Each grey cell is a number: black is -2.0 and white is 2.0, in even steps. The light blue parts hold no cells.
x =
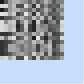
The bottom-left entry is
1.2
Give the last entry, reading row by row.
0.6
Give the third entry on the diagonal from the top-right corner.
-0.8
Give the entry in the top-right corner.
0.0
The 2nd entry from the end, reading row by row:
-0.2
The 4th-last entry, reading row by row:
-0.2
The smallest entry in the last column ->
-0.4
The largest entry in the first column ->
1.6
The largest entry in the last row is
1.6
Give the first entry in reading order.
-1.6
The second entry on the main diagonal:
1.4
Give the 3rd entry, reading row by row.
0.4
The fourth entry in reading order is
0.8

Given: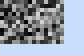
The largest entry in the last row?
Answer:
0.9
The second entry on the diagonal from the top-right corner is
1.3
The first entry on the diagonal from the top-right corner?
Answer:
0.7
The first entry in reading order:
-1.5
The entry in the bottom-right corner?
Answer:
0.3
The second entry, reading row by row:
0.7
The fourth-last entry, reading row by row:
-0.5
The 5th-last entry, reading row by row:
-1.1
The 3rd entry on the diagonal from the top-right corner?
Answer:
1.1
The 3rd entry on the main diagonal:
-1.7
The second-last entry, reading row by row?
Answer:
-1.3
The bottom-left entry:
-0.1
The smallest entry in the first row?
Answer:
-1.9

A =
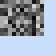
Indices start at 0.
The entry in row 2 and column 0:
-1.1
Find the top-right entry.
1.1
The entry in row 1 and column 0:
0.5
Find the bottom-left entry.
-0.7
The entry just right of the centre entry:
-0.5
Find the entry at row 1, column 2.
0.1
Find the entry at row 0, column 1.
-0.7
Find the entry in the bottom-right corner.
-0.3
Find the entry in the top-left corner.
-1.3
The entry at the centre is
0.3
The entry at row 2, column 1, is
-0.9
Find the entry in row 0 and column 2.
-0.1
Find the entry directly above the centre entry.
-0.5
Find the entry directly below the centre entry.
0.1

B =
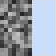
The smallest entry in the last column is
-1.4
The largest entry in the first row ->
0.2
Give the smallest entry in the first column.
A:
-1.4
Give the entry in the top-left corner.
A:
-0.2
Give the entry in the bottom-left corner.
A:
0.4
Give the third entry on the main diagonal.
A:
-0.8
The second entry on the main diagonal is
0.6
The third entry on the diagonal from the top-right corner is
-0.2
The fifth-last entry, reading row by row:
-1.2
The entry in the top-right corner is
-1.2
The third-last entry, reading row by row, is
-0.2
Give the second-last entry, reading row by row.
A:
-0.8
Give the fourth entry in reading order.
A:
-1.4
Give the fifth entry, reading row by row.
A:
-0.6
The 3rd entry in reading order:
-0.4

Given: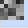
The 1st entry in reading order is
-1.1
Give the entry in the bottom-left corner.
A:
-0.1
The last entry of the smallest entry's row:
-0.9
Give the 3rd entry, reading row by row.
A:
0.7
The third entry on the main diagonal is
-0.9
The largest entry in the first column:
1.1
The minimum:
-1.5
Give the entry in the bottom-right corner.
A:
-0.9

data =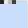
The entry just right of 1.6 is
1.0
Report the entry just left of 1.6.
-1.4
